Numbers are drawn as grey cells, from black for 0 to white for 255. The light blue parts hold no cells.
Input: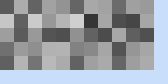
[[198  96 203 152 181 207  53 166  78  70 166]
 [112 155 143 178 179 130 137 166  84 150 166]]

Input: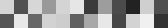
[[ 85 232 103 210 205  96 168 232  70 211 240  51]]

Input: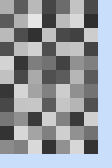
[[ 91 177 230  55 187 216  46]
 [ 80 189 209  78 191 196  68]
 [193  73 170  80  92 182  91]
 [ 72 196 198  91 197 181  80]
 [ 51 215 164 128 207 145 114]]

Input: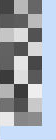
[[ 89  93 187]
 [ 98  81 217]
 [ 59 221  89]
 [113  79 201]]

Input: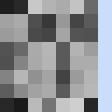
[[162 170  79  56 152  69  91]
 [ 83 105 170 182  90 179 157]
 [131 182 145 164  67 155 180]
 [ 40  26 186 116 198 207  38]]

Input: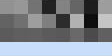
[[ 99 112 158 127  44 177  14 197]]

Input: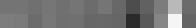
[[125 123 108 119 111 112 103 104 102  43  88 134 245 100]]

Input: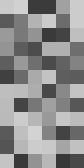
[[ 90 122 179 203 108 204]
 [148  93  76 176 176 110]
 [ 64 107 170 195  94  92]
 [187  68 119 160 128  87]
 [ 90 191 211 131  67 103]
 [196  57 147 184  55  72]]

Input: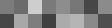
[[ 70 168 126  64 171 181 138  78]]
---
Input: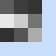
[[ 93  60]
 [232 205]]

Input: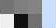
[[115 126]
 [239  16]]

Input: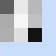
[[ 95 233]
 [171 246]]

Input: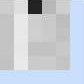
[[205 222]
 [195 232]]

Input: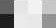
[[ 97 229]
 [ 30 234]]

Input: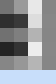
[[115 154]
 [ 47  57]]

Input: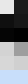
[[232  27]
 [ 15  23]]
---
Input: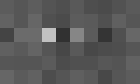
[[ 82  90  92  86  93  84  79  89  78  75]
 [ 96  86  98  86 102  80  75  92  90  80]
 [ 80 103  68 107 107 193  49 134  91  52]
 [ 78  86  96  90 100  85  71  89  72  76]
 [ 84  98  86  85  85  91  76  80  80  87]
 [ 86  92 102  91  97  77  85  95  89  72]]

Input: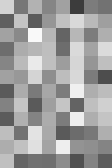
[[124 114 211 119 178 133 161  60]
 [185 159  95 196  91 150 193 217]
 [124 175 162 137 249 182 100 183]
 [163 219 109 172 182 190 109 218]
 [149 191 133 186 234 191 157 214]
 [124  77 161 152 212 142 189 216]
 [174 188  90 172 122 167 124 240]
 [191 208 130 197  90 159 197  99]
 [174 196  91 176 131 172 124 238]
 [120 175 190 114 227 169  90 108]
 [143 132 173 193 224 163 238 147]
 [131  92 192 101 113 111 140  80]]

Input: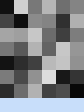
[[111 132  17 208 120 182]
 [ 48 176  68  14 139 132]
 [ 63 125 165 159 199 108]
 [199 150 119  89 179  99]
 [196 145  19  45  64 185]
 [ 24  52 123  74 145 221]
 [ 77   8  43 109 178  65]]

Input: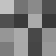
[[138  80 194 116]
 [171  56  80  58]
 [ 72 146 150 170]
 [ 69 152 124 169]]

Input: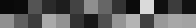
[[ 60  17   9  11  84  42  29  67 143 102  51  11 218  16]
 [167 163 144  95  60 170 146  50  24  79 149 180  64 153]]

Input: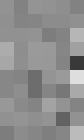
[[142 130 146 130 148 146]
 [140 144 144 132 133 140]
 [131 182 145 145 147 125]
 [134 160 172 142 154 153]
 [132  57 167 143 153 152]
 [154 222 135 132 109 148]
 [119 169 135 142 109 133]
 [147 132 152 138 132 163]
 [ 98 146 145 148 143 147]
 [134 187 125 140 134 127]]

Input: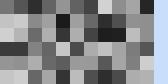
[[165  38 118  85  46 100 148  98  68 210 142]
 [145 143 195 202 138 160  27 159 104  46  80]
 [189 143 208 181 107 175  54 174  68  30  32]
 [124  86  59  59 131 102 198  75 172 192 164]
 [127 206 149 145 174 105  93 154 153  88 165]
 [173 178 197 205 103 166  52 188  79  46  75]]

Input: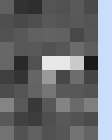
[[ 89  74  96  50  46  84  81]
 [ 88  84  79  73  78  88  84]
 [ 72  86  82  88  96  98  96]
 [107  94 103  87  89  82  87]
 [202  25 102  41  81 232 231]
 [109  68  63  52 101 153  71]
 [ 87  83  76  84  99 117  88]
 [105 126 132  89  56  88 131]
 [ 83  76  89  65  60  79  88]
 [115 100 114  82  96  81  86]]
